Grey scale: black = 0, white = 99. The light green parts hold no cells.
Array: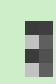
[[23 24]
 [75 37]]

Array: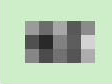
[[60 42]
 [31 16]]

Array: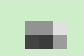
[[57 57]
 [26 23]]

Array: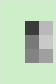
[[23 72]
 [47 78]]

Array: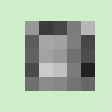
[[59 23]
 [36 65]]

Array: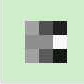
[[63 31]
 [55 55]]
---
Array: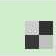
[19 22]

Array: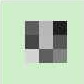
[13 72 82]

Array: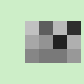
[18 13 47]

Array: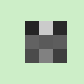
[16 35 29]

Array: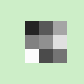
[64 56 98]

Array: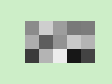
[48 78 92]

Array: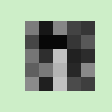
[21 21 75 47 54]

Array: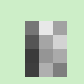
[63 64 23]
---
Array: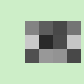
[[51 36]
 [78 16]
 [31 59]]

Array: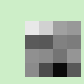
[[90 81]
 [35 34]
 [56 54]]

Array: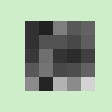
[[19 13]
 [19 32]
 [22 43]]

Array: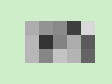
[[67 57]
 [71 20]
 [71 52]]

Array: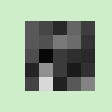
[[34 27]
 [34 31]
 [30  3]]

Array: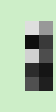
[[86 59]
 [ 6 22]
 [81 30]]

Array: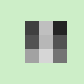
[[25 74]
 [32 71]
 [63 83]]

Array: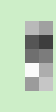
[[72 62]
 [33 24]
 [43 48]]

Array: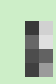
[[22 81]
 [40 87]
 [30 38]]
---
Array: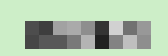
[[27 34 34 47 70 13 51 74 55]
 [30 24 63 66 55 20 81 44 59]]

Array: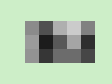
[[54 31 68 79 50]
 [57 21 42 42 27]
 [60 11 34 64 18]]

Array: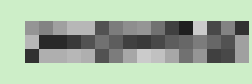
[[19 68 68 71 68 32 48 65 79 75 65 44 58 25 28 62]
 [58 51 62 71 71 32 48 55 58 44 25 12 79 28 51 19]
 [71 16 16 22 32 44 36 25 22 28 36 40 48 40 32 62]]

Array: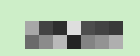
[[41 54 72 14 51 57 68]
 [65 26 18 86 30 26 22]]

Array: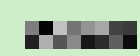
[[13 68 33 53  9 17 37  5]
 [49  2 75 45 57 65 26 23]]

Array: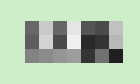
[[36 82 29 93 16 20 71]
 [40 78 40 89 33 29 75]
 [51 54 58 61 20 44 12]]
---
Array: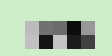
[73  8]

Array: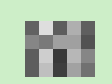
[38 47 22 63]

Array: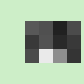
[34 32 55]

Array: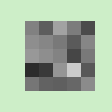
[50 52 51 79 54]

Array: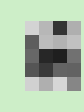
[82 73 12 38]

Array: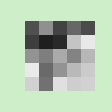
[31 12 66 72 81]

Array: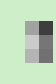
[63 46]

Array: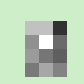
[75 99 37]

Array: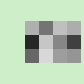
[68 77 61]
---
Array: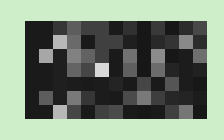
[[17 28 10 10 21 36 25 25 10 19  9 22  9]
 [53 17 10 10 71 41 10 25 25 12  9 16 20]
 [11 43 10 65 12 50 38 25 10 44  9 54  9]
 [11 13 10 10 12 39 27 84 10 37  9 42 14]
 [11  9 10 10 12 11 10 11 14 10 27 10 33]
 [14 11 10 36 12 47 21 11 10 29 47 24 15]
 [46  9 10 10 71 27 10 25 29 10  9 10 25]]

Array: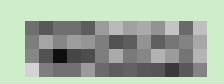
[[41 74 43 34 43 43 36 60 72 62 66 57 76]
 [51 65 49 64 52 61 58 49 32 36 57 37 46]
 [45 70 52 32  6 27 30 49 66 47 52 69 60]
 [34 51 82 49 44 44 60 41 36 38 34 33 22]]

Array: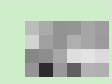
[[64 61 73 66 57 58]
 [64 60 82 62 57 68]
 [88 85 52 55 65 86]
 [69 68 58 17 59 37]]

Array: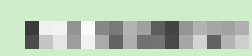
[[63 68 23 93 94 57 97 52 47 70 62 36 26 58 69 65]
 [70 80 29 76 89 61 94 66 38 68 44 45 28 65 82 38]]

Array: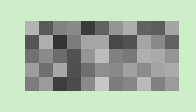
[[36 64 70 35 51 53 23 38 58 67 38]
 [53 38 33 68 20 48 64 65 28 32 64]
 [66 58 44 54 42 32 58 73 50 47 68]
 [64 66 61 43 65 31 43 55 53 62 54]
 [50 60 48 60 24 29 53 77 48 52 72]]

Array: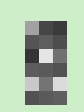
[[27 23 63]
 [36 30 33]
 [89 44 20]
 [35 32 36]
 [45 85 78]
 [35 37 32]]

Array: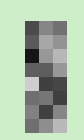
[[52 44 29]
 [65 57 35]
 [59 71  8]
 [36 59 37]
 [25 27 80]
 [46 25 43]
 [25 52 50]
 [55 72 43]]

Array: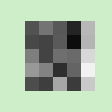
[[14 71 32 45 34]
 [ 5 70 28 26 35]
 [41 84 49 26 43]
 [39 94 59 51 18]
 [23 78 30 24 65]]
